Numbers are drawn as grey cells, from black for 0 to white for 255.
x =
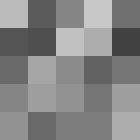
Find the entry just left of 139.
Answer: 166
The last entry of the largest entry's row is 111
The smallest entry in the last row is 105
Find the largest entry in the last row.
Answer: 173
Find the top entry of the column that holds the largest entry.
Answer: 200
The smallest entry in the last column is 65
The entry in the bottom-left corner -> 146

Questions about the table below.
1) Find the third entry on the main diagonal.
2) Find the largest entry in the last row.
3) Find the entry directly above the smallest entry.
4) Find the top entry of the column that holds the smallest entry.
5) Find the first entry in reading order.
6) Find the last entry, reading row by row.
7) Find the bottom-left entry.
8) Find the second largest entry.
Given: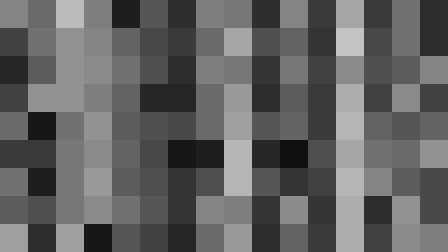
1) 146
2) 173
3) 99
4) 132
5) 132
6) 126
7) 159
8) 187
